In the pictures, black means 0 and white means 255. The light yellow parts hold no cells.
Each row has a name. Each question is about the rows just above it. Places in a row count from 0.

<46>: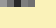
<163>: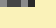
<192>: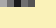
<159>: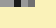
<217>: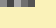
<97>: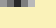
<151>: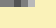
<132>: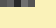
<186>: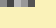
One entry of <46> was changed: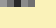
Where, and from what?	3, [126]
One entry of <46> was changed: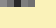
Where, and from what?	0, [153]
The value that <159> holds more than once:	[153]
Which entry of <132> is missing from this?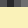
[97]
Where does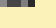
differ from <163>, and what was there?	3, [139]

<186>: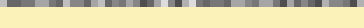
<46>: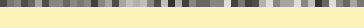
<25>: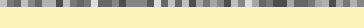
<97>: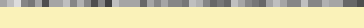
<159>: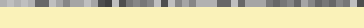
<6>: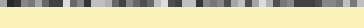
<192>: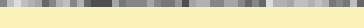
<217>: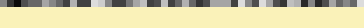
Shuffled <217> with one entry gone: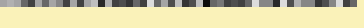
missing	[205]
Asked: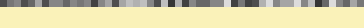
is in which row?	<46>
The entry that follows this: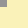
[78]
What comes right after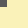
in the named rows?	[220]

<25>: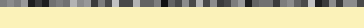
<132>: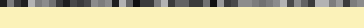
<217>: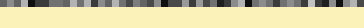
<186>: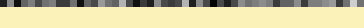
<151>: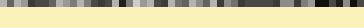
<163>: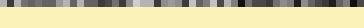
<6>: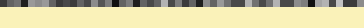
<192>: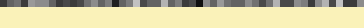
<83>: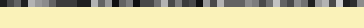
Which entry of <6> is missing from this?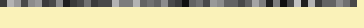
[85]
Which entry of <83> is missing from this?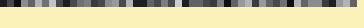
[46]
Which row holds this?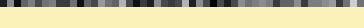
<186>
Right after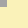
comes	[179]
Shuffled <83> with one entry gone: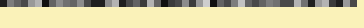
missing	[46]

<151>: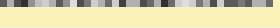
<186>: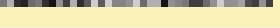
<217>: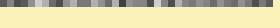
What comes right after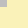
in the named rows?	[206]
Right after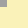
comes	[78]
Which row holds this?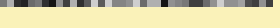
<186>

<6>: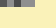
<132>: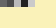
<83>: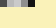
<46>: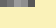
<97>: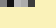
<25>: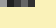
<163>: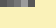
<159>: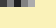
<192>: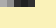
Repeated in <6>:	[143]
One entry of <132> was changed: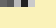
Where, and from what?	1, [75]

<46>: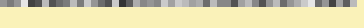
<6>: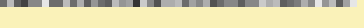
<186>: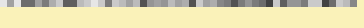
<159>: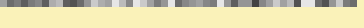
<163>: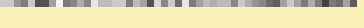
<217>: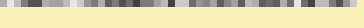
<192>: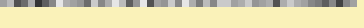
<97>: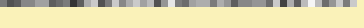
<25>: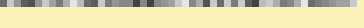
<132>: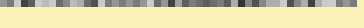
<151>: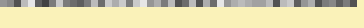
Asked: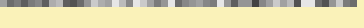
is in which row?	<159>
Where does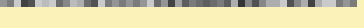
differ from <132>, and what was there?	4, [94]
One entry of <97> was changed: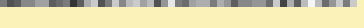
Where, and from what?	18, [173]
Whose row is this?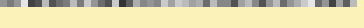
<46>
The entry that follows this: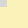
[135]

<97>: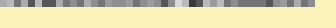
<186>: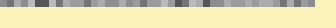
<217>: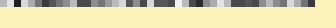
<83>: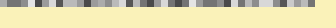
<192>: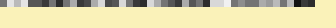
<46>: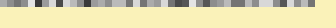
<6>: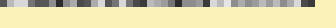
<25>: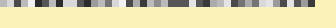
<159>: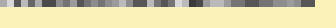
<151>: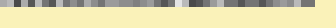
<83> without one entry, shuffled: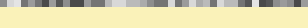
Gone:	[202]
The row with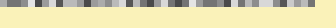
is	<83>
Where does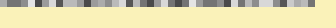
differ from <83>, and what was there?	42, [155]
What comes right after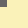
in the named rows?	[171]
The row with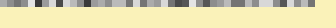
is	<46>
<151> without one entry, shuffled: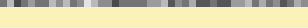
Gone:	[128]

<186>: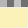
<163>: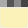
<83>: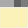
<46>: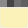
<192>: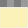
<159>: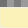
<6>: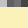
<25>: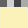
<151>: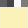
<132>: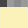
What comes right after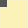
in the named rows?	[138]
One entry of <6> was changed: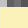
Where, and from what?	3, [69]

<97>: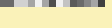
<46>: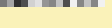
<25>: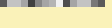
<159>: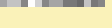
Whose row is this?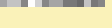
<159>
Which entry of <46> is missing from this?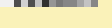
[225]
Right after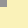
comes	[134]
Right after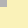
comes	[241]
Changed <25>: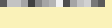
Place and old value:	12, [195]

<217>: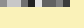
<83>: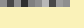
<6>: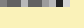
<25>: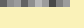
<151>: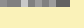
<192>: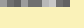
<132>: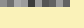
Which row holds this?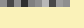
<83>
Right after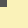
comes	[98]
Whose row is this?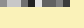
<217>
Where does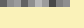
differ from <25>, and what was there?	9, [156]
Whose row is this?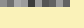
<132>
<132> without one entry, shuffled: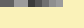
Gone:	[170]

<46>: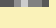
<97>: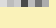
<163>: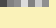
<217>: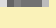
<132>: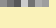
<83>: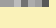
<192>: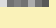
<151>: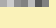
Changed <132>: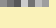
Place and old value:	5, [172]
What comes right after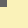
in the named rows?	[129]
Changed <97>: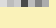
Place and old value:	5, [114]

